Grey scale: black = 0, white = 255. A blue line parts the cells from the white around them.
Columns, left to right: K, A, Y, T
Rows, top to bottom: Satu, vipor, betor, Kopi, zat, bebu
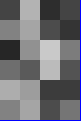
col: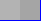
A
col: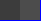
Y
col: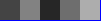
K
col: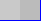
Y
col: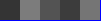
T
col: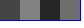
K

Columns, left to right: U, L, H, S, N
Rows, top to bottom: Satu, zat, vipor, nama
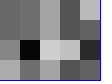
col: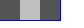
S
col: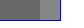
U
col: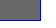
U

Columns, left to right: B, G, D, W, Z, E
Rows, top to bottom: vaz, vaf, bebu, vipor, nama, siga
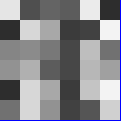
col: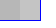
Z
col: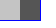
Z
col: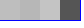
Z
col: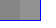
B
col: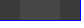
W

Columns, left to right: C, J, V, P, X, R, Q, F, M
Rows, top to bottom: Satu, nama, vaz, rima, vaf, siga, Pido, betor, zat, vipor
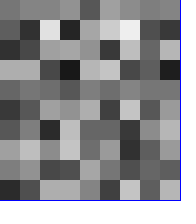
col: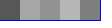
X
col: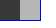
M
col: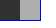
C
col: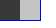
R
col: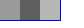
M
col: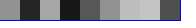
P

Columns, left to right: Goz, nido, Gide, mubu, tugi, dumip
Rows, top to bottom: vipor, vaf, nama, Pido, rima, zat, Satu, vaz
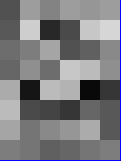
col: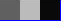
tugi
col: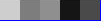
nido

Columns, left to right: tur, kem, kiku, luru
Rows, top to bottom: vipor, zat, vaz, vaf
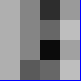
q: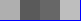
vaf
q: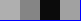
vaz
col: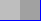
luru
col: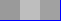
luru
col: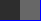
kiku
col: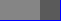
kem

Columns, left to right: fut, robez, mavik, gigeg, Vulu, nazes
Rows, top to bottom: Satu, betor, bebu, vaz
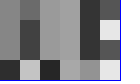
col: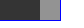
Vulu
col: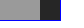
mavik
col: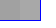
gigeg
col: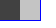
robez

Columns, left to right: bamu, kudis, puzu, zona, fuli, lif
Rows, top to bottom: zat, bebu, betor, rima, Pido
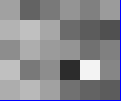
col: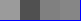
lif
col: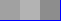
bamu
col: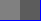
fuli
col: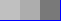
kudis

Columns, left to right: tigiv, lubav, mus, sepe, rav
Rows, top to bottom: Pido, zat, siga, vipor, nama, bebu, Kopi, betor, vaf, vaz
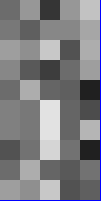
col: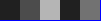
rav
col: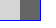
mus
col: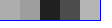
rav

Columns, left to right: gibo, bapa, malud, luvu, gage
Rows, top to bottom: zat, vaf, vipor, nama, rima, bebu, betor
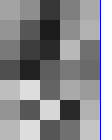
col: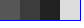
bapa
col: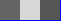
malud

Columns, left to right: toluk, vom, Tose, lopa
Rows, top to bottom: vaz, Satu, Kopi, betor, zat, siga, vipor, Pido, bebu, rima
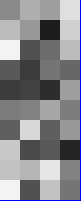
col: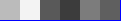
toluk
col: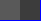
toluk
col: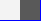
toluk
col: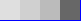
lopa
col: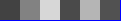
vom
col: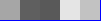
Tose

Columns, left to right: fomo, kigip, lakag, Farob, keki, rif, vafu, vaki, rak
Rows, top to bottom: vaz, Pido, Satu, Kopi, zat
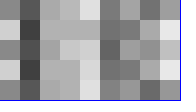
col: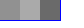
vaki
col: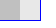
rak
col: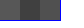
kigip

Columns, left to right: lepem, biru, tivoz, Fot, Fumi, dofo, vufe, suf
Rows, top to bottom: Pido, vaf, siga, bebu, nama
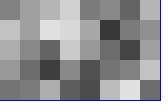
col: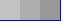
lepem
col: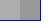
lepem
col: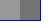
lepem
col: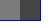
vufe

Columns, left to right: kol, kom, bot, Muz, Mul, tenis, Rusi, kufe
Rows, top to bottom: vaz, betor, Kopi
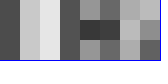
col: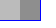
kufe
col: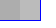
Rusi
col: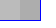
Rusi
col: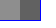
kufe
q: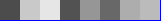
vaz

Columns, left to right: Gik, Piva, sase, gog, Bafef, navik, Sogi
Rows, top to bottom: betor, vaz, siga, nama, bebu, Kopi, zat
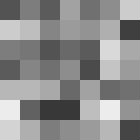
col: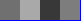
sase
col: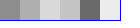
navik
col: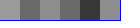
gog
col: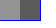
Bafef
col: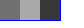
sase

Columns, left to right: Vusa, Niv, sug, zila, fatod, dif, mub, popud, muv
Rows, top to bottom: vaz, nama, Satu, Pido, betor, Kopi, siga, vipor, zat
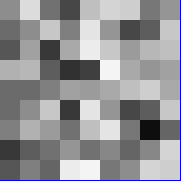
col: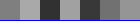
zila
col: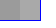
mub
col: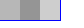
popud
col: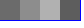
Niv
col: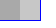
muv
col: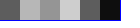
popud

